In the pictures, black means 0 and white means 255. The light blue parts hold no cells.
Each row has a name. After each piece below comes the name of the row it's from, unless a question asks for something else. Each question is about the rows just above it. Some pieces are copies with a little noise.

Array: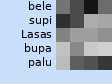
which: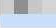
bupa
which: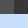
palu

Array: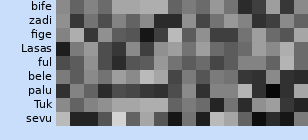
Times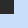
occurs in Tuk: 1
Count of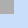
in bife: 2
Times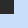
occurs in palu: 1

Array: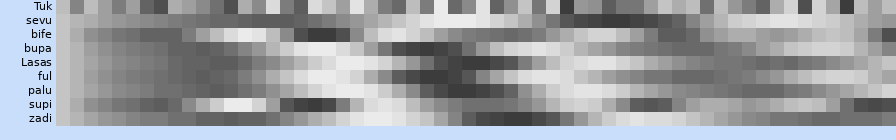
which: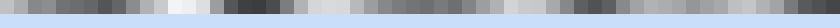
supi
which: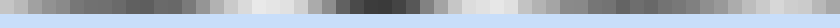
ful
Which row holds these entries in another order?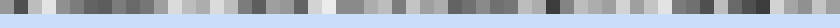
bife

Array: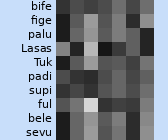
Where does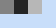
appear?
Lasas
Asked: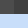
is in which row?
bife
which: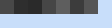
padi

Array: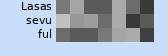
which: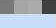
ful
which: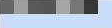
Lasas
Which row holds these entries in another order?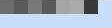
Lasas

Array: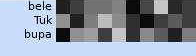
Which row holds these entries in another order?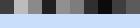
Tuk
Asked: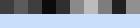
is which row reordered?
Tuk
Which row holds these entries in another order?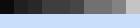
bele
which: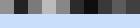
Tuk
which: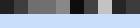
bele
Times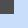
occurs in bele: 0

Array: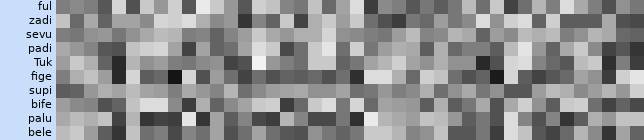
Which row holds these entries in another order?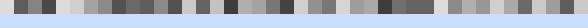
bife
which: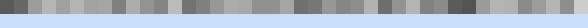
supi
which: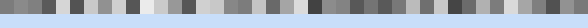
ful
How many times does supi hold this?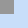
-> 4

